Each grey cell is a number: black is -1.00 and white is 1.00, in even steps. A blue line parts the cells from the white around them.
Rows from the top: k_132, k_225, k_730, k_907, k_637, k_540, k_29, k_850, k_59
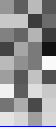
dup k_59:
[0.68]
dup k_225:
[0.57]
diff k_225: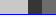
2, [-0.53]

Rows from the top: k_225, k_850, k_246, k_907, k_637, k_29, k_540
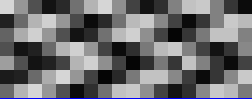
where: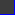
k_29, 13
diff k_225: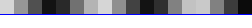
16, [-0.58]
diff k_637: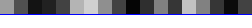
11, [-0.05]
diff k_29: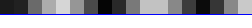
6, [-0.48]
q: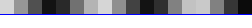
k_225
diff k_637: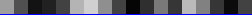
13, [0.52]
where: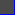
k_850, 5

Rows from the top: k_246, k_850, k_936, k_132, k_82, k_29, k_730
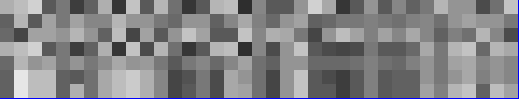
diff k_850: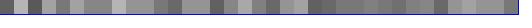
31, [-0.12]
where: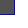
k_29, 13
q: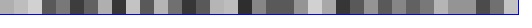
k_246
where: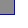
k_82, 7
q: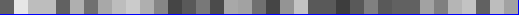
k_730
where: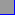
k_82, 10

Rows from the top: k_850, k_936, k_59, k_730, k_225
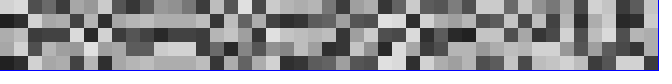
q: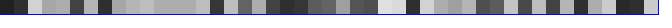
k_936
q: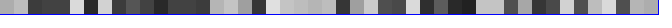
k_59

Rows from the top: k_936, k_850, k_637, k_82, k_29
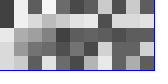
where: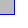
k_850, 3
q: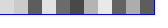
k_29
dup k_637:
[-0.27]
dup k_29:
[-0.27]
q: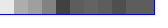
k_637

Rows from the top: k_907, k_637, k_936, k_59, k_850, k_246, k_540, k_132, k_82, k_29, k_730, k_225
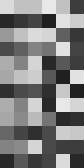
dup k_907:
[0.51]
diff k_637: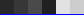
2, [-0.47]
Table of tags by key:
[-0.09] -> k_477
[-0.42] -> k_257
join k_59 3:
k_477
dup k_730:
[-0.52]
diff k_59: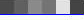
2, [0.03]
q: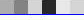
k_132

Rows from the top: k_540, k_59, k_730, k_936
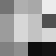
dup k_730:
[0.69]
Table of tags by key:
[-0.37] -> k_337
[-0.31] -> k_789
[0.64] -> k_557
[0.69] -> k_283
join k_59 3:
k_337
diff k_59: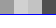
1, [0.69]
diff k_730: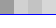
1, [0.69]

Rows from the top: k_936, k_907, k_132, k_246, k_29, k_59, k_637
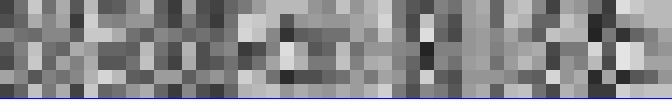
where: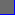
k_132, 2
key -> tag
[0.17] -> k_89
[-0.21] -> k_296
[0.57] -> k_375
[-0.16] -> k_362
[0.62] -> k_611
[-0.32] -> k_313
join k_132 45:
k_296
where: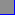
k_132, 28

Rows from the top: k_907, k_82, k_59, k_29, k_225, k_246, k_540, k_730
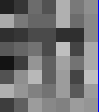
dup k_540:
[0.22]
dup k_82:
[-0.20]
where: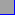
k_225, 4

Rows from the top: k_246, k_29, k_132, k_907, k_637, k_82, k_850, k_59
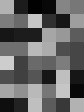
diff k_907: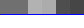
2, [0.45]
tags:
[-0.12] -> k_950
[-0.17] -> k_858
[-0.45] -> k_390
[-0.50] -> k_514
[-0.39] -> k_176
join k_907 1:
k_950
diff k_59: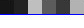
0, [-0.89]
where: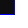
k_59, 0
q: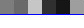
k_29
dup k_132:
[-0.78]

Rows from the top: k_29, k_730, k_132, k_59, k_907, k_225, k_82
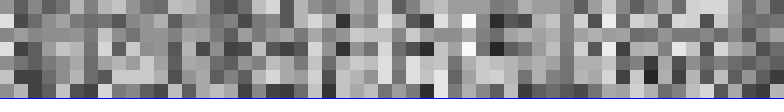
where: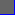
k_225, 32
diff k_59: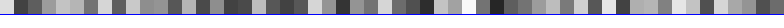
43, [0.85]

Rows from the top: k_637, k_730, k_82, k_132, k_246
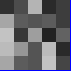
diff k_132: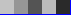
0, [0.47]
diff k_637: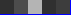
3, [-0.67]
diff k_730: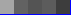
1, [-0.28]
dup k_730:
[-0.28]

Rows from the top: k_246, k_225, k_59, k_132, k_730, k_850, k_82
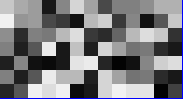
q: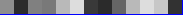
k_59
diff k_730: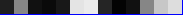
11, [0.62]
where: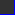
k_59, 12
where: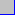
k_132, 5
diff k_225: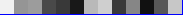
5, [-0.87]

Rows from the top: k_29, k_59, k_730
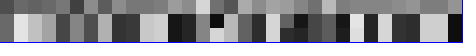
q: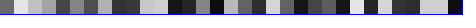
k_59
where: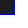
k_730, 24
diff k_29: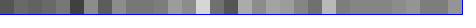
0, [-0.39]
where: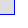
k_730, 25

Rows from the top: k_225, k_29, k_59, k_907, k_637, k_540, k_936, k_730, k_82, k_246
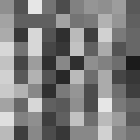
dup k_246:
[0.07]
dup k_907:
[0.69]
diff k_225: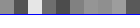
3, [-0.09]
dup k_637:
[-0.63]

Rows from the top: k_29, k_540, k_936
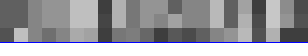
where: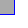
k_936, 5
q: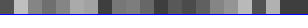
k_936
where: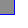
k_29, 20
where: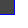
k_540, 7
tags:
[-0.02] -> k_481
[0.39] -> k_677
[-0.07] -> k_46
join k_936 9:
k_481
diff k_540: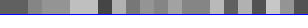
18, [-0.41]

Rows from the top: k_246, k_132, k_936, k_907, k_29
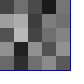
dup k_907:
[0.14]
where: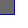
k_29, 0
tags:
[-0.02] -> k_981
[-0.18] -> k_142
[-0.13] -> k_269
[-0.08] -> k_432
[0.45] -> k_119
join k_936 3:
k_269
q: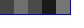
k_246
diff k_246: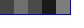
4, [-0.08]

